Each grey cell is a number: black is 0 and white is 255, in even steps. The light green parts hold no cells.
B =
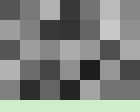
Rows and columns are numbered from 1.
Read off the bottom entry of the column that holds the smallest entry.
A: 164
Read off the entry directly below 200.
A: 78
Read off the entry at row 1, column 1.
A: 85
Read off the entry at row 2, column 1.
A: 157
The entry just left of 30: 143
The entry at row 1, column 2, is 121
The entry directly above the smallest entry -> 150
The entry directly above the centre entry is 51
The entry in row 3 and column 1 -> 85
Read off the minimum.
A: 30

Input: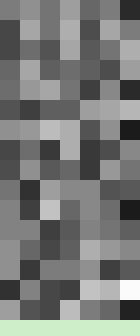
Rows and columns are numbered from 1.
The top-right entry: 42
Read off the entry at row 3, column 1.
71
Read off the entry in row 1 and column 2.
144
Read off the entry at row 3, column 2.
109
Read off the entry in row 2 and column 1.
71
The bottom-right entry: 34
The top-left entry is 124
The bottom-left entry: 158
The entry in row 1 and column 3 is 116
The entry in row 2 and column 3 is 116
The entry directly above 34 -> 251
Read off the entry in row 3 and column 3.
83
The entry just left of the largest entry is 182

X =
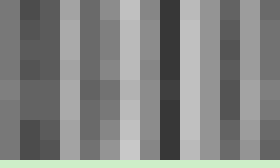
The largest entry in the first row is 192
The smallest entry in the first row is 55
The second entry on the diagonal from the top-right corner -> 156
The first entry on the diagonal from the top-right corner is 106
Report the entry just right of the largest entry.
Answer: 134
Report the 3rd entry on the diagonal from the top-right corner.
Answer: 84
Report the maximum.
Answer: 200
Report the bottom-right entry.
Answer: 99
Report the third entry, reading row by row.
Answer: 91
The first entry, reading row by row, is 120
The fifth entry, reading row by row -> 106
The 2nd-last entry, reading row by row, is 148
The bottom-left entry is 120
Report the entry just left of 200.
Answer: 148
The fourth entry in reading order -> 163
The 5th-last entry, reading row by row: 186
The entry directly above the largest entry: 192
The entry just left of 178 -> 114
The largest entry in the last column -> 127

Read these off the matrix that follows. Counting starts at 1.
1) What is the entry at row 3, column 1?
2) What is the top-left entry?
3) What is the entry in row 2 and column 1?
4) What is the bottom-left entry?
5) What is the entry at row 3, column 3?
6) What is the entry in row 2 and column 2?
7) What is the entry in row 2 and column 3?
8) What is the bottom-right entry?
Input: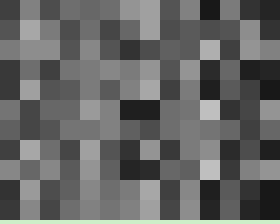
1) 123
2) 64
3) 84
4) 57
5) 141
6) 167
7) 123
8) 24

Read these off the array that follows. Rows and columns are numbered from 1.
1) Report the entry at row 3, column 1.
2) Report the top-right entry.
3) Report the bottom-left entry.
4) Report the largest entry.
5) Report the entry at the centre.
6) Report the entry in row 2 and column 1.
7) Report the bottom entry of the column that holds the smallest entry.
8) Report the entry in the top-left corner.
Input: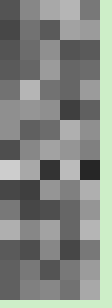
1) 84
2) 120
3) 96
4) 205
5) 162
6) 71
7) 168
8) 84

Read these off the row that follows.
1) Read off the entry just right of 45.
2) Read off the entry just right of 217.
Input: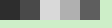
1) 73
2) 176

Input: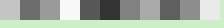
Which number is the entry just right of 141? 234
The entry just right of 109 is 154
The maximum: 249

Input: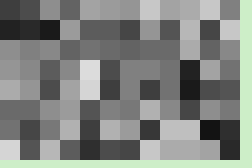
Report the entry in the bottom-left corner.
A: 213
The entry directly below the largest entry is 213
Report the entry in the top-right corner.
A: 128
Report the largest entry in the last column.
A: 199
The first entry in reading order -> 62
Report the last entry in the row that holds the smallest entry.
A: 47
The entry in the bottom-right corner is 41
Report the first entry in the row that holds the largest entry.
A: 149
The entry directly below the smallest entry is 163
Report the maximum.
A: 220
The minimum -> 19
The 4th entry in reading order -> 99
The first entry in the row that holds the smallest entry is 114
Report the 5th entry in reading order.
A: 163
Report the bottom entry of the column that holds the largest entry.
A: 47
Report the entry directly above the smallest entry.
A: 142
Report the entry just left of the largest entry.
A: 136
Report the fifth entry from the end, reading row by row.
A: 199
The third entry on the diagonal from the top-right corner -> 171
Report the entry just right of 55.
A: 191
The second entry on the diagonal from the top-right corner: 70
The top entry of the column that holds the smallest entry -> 199
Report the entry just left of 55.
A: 155
